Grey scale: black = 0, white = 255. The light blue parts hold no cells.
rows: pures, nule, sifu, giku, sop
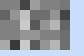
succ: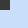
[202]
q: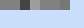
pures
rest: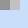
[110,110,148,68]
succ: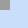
[129]

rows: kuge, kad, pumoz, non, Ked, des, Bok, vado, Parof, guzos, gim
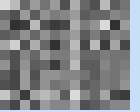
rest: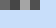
[155,134,134,165,80,92,115,134,134]
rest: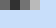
[70,186,59,165,70]
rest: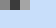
[186,165,92,218,134,103,165,70,59]

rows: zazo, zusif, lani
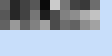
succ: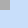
[194]
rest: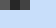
[118,29,75,129,141,173,194]
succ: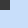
[109]

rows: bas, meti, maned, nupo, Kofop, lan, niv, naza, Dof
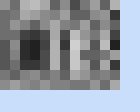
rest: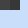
[75,168,75,188,148,119,168,66]
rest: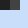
[178,55,208,168,86,188,33]
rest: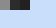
[66,178,55,208,168,86,188,33]

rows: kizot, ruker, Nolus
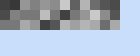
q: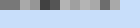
Nolus
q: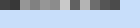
kizot
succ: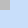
[120]
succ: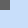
[180]
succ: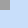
[180]

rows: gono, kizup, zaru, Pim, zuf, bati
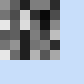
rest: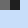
[179,86,168]
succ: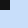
[136]
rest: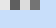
[19,136]
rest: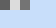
[19,136]
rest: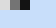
[136]
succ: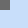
[31]
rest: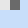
[31,179,86,168]

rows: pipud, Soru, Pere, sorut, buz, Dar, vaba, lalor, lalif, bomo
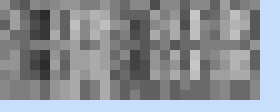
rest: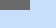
[126,136,106,106,136]
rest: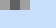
[159,170,159,126,97,66,77,148,126,148,88,199,97,126,148,179,159,97]
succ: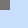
[77]
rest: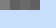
[97,126,97,126,106,106,126,136,106,106,136]

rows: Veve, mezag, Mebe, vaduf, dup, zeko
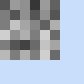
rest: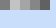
[175]
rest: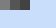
[106,195,165]
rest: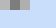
[125,207,106]
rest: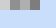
[207,106]
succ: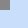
[97]
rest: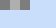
[207,106]

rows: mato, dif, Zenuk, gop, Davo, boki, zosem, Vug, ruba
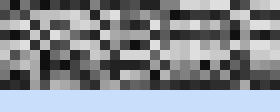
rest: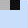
[108,149,34,78,201,181,55,213,213,213,99,213,201,192,222,213,201,201,45,78,201,201,213]
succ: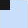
[55]

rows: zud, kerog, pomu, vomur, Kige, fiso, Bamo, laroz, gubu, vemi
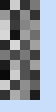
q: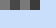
fiso
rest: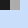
[81,161]
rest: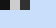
[121]
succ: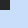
[215]

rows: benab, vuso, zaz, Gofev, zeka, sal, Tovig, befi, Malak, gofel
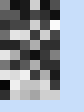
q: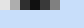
sal
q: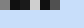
benab
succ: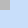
[165]
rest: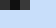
[128]
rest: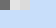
[57,207,69]
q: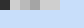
gofel

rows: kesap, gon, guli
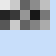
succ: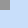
[23]
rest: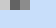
[191]
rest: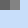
[171]

